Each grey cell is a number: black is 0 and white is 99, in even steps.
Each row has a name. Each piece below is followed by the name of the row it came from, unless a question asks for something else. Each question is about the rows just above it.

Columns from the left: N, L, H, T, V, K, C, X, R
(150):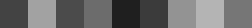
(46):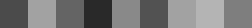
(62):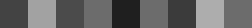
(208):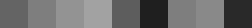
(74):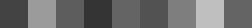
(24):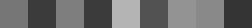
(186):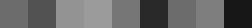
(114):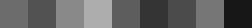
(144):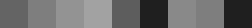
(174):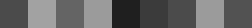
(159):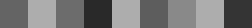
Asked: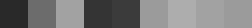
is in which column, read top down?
T
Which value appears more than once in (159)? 67

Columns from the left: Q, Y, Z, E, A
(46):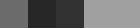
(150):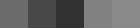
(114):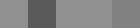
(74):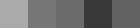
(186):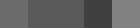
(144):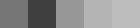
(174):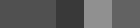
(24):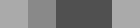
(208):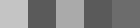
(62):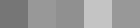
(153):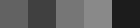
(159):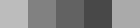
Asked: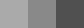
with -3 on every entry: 63 50 28
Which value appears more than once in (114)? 56
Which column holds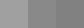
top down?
A

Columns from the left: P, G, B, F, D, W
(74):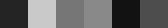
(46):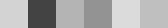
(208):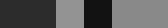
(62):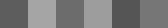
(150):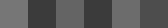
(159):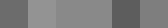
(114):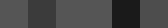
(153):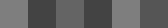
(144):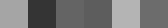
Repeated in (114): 33
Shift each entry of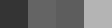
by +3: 23 42 39 73
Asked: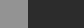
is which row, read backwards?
(208)
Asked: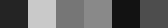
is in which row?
(74)
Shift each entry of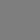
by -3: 46
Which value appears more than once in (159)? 53

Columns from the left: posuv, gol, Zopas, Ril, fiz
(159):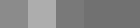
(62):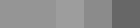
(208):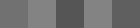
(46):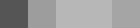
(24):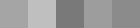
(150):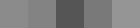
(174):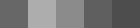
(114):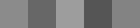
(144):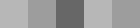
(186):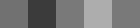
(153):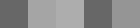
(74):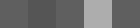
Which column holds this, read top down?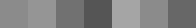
posuv
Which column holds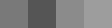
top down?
Zopas
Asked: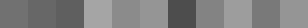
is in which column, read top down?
fiz

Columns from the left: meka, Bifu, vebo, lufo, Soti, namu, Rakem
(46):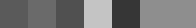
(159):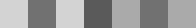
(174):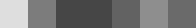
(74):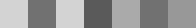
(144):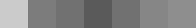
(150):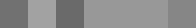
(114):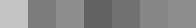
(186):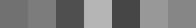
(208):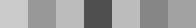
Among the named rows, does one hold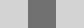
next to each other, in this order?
yes
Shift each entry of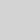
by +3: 85

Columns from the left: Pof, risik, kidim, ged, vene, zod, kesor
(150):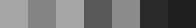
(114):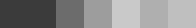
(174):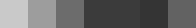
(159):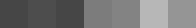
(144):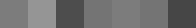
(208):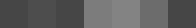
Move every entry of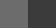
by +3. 45 26
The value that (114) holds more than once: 23
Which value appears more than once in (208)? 27
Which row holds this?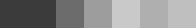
(114)

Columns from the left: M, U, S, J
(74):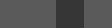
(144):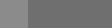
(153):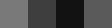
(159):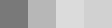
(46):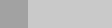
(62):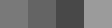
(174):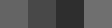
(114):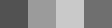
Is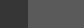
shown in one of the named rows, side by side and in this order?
no
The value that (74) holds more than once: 35
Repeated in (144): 43
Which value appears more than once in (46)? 78
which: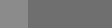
(144)
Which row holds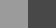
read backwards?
(62)
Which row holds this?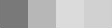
(159)

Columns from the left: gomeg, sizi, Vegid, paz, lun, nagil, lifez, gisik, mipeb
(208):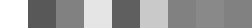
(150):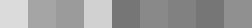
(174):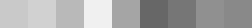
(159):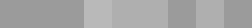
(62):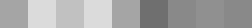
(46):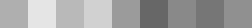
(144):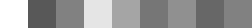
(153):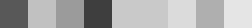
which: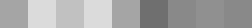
(62)
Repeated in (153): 78
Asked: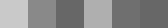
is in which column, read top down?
nagil
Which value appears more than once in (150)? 46
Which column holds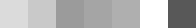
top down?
gomeg
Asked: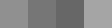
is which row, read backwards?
(174)
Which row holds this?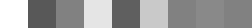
(208)

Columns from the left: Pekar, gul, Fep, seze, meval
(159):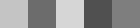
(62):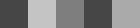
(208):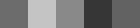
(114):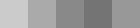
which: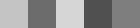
(159)
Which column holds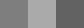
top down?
meval
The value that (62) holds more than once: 27

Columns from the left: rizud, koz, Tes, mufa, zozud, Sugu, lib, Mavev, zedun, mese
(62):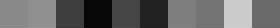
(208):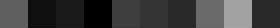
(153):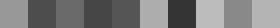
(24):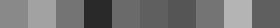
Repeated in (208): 16
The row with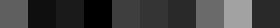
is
(208)
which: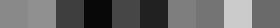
(62)

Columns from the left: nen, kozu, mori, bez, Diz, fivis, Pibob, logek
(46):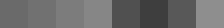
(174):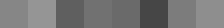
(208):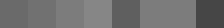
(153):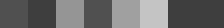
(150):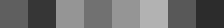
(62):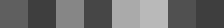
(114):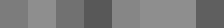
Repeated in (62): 24
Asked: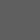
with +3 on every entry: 40

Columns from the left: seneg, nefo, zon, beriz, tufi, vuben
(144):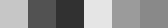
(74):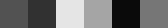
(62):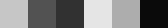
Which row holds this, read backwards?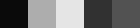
(62)
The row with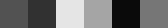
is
(74)

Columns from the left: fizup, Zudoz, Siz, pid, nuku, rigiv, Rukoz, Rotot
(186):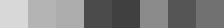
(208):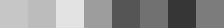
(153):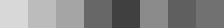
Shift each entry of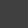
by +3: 28
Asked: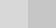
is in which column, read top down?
fizup
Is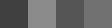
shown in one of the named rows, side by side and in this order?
yes
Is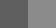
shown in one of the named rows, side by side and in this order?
no
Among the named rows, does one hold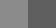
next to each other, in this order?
yes
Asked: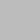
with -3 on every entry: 70

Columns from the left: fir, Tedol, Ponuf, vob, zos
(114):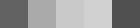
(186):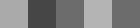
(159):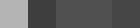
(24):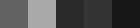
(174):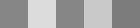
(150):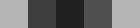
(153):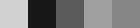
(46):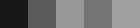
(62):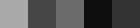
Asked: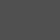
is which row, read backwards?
(159)
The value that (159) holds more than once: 31
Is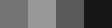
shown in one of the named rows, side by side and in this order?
no

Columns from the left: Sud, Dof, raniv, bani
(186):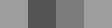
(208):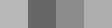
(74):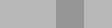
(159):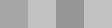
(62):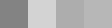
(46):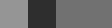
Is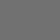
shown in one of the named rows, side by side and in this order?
yes
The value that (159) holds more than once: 75
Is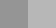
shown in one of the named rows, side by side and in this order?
yes
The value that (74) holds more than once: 71
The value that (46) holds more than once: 44
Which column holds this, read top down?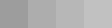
bani

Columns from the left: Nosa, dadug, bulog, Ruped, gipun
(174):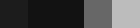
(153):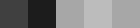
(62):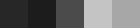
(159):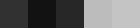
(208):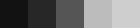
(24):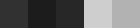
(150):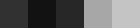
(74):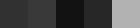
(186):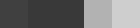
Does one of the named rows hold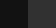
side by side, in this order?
no
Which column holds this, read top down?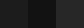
dadug
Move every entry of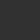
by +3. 22
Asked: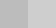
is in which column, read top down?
Ruped
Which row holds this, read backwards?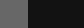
(174)
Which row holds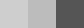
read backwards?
(208)

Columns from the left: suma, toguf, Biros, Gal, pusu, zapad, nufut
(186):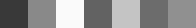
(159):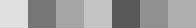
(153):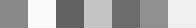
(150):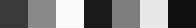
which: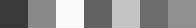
(186)
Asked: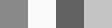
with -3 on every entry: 50 94 35 73
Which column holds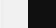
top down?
nufut
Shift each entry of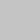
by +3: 79
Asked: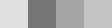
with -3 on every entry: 84 43 61 73

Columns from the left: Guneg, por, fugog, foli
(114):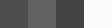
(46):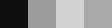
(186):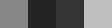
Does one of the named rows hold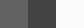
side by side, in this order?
yes
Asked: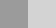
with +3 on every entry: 63 85
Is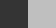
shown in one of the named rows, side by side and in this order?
yes
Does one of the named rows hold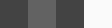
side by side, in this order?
no
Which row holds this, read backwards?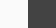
(114)
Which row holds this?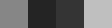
(186)

